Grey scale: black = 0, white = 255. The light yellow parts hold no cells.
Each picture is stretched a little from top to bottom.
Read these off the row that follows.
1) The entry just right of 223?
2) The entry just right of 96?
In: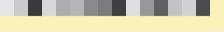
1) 152
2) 195

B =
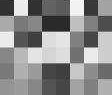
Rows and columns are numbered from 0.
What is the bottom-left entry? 148
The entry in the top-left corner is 49
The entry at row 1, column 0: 170
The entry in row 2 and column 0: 235
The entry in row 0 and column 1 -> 235
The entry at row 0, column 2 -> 49
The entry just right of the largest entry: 56
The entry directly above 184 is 84
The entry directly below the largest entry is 191
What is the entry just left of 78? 128
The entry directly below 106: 176

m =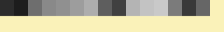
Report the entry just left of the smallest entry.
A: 44
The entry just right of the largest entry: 123

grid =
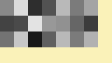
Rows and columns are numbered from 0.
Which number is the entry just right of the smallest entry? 96
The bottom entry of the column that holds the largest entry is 24
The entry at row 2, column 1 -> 199
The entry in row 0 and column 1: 220
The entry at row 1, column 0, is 67
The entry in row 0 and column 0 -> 137

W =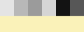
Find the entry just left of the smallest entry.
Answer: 213
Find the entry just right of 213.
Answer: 19

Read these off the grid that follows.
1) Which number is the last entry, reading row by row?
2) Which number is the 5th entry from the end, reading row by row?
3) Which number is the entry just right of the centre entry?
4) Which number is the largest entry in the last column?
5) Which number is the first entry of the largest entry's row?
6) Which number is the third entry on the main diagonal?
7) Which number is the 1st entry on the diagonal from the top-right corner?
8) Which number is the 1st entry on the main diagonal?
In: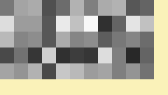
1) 114
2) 156
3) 141
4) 193
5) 221
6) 141
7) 100
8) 120

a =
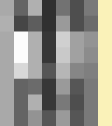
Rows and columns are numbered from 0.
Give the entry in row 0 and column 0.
169
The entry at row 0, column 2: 176
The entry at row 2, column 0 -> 169
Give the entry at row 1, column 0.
176
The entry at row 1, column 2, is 93
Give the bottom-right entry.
121
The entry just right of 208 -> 161
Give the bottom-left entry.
169
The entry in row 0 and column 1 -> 100

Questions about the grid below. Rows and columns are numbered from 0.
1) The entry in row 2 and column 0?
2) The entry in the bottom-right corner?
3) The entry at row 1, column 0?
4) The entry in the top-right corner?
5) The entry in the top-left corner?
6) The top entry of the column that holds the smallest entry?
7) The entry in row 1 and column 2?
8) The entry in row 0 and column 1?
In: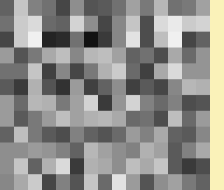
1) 70
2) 98
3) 113
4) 161
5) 98
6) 84
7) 218
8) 197

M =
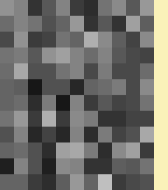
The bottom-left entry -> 100
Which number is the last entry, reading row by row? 81
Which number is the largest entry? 191
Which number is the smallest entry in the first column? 31
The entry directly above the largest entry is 51
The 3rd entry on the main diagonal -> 59
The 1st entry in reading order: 146
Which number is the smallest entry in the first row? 45
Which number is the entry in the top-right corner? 152
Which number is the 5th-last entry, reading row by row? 100
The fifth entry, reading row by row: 131
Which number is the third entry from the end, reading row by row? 59
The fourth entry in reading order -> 88

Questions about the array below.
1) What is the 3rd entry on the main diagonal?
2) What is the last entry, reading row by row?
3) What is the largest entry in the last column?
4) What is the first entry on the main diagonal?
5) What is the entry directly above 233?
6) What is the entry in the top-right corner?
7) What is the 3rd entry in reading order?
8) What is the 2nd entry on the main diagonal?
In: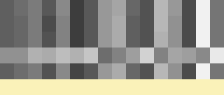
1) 123
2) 117
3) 233
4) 95
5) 117
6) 117
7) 123
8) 103

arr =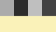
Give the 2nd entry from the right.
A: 191
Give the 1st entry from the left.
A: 171

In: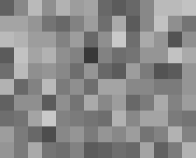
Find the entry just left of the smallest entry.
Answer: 130
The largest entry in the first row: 194
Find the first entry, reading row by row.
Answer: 97
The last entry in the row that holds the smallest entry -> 170
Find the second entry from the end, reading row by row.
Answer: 123
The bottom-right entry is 178
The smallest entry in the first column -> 91
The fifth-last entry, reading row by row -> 104
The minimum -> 56
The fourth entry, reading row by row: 143
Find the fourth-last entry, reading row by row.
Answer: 164
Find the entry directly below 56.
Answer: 149
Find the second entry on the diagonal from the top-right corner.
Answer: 143
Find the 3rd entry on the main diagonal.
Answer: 157
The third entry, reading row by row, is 186
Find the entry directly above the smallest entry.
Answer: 104
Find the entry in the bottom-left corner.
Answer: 149
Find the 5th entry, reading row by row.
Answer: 178
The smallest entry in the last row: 91
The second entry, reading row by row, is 136

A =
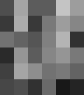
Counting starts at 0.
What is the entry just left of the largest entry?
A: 92
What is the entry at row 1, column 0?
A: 57
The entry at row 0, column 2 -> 92
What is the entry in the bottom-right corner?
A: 36
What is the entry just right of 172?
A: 57
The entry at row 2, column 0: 114
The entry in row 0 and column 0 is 78
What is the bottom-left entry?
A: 71
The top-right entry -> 157
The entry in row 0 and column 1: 165
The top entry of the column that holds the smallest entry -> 196

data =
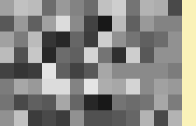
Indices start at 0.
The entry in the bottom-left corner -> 145
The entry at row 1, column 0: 88
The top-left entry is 161
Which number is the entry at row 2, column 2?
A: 187
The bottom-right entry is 179
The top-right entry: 73
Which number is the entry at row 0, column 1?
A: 193
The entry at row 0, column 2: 187
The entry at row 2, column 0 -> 161
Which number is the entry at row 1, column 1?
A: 153
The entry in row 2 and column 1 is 124

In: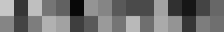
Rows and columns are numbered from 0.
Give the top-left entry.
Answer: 199
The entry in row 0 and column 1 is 54
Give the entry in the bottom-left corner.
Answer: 133
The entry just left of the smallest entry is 97
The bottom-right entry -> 111
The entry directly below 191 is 125

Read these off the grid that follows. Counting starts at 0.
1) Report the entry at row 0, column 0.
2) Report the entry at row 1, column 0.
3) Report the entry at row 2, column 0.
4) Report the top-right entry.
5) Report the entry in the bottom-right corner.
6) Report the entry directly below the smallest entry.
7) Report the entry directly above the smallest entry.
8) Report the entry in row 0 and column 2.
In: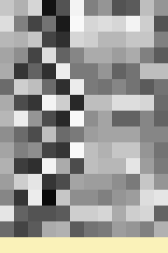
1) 198
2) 221
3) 183
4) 149
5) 177
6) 83
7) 53
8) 214
